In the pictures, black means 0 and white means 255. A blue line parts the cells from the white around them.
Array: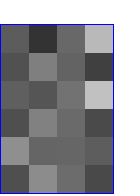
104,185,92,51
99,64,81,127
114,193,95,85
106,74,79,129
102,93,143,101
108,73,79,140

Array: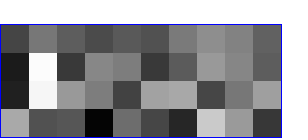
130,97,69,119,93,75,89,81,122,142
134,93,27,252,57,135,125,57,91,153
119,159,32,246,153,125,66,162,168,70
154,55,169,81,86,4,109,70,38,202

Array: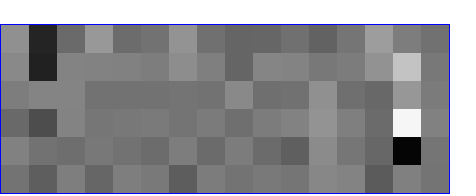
125,113,144,36,106,152,108,114,147,112,101,102,112,98,117,157
195,120,137,33,131,130,129,125,141,127,101,133,131,120,124,146
151,123,125,132,132,114,114,114,116,114,137,111,113,144,111,104
246,129,105,77,131,118,120,122,116,123,111,124,130,147,127,107
5,117,129,114,110,120,114,108,125,107,124,107,95,139,118,103
128,116,115,94,126,102,126,121,93,124,115,121,117,135,131,91

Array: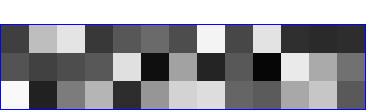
42,45,63,190,228,56,87,106,77,244,71,227,47
170,113,83,65,77,88,224,15,162,36,88,6,234
198,89,249,33,124,181,45,150,211,221,101,91,168

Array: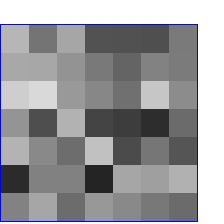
79,122,182,116,166,82,81
130,123,168,167,147,121,100
198,140,206,217,153,135,112
45,107,148,78,178,68,61
118,85,179,137,109,193,75
159,177,43,129,129,36,166
120,107,130,166,108,152,137

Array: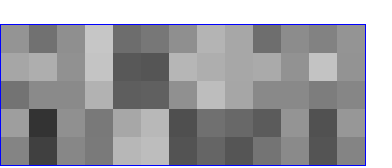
130,148,148,113,143,198,109,119,143,180,167,110,140
195,147,166,174,145,196,88,85,182,174,167,170,146
125,134,115,138,138,178,94,96,144,189,166,137,137
81,151,158,51,144,121,167,184,79,112,104,91,148
84,132,132,64,135,122,183,189,83,101,85,116,138

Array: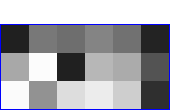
113,35,32,120,110,132
171,83,168,252,32,183
206,47,251,146,221,236
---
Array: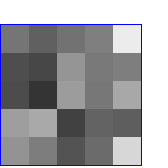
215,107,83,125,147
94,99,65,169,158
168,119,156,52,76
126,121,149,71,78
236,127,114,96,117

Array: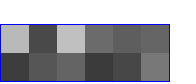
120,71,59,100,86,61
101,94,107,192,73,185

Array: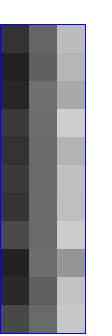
199,105,72
194,94,41
149,109,34
204,105,74
190,107,52
192,105,58
179,106,50
207,109,57
169,112,38
182,96,33
188,101,51

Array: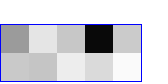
250,218,237,197,201
203,9,199,229,155

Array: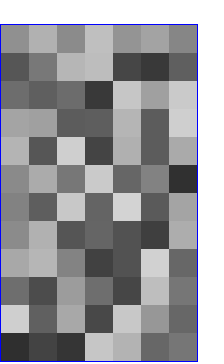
118,103,179,198,53,67,47
103,151,200,72,168,96,207
118,190,70,110,156,76,110
103,209,82,65,131,182,168
173,63,82,101,85,177,139
164,90,211,100,200,94,130
48,130,102,202,119,171,138
170,92,176,68,207,86,180
207,92,181,94,92,160,164
202,160,198,57,108,95,109
95,57,70,189,182,120,86
134,163,148,191,139,177,144

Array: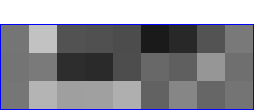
116,102,134,98,175,160,159,180,118
111,150,95,104,77,42,45,122,116
121,83,40,26,76,80,82,194,117

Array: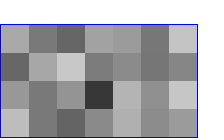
155,140,176,138,100,121,189
198,144,180,55,148,121,152
134,118,139,123,200,167,103
195,119,155,162,102,121,169

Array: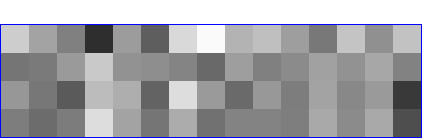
78,169,139,169,126,131,131,113,172,117,163,221,124,108,125
57,154,136,163,125,152,106,154,221,99,174,188,90,119,151
130,167,146,161,139,128,158,105,132,142,146,201,154,122,117
194,144,196,120,158,191,179,250,217,94,156,46,128,163,205

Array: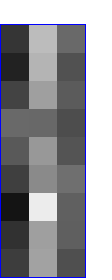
79,162,61
95,159,49
96,236,20
111,138,63
84,152,89
77,104,105
91,159,67
81,180,34
105,188,53
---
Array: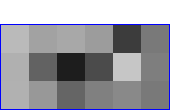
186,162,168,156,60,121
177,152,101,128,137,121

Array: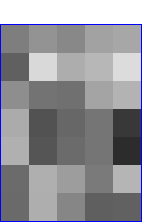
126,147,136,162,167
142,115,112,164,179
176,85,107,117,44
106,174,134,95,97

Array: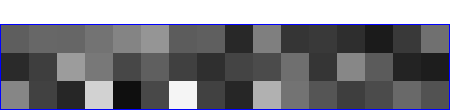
94,103,102,115,132,149,92,95,40,127,53,57,46,27,57,112
134,65,38,210,15,72,245,65,38,177,115,85,62,75,105,82

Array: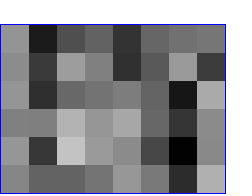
148,27,79,98,51,102,113,118
149,47,104,115,125,100,22,170
150,55,195,154,139,71,2,137

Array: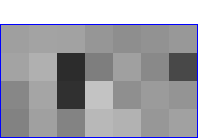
159,163,162,150,142,146,152
135,165,48,195,143,155,148

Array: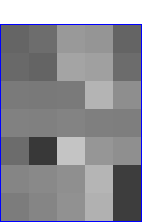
101,109,153,149,100
122,121,122,180,142
108,56,196,150,143
124,133,145,177,61
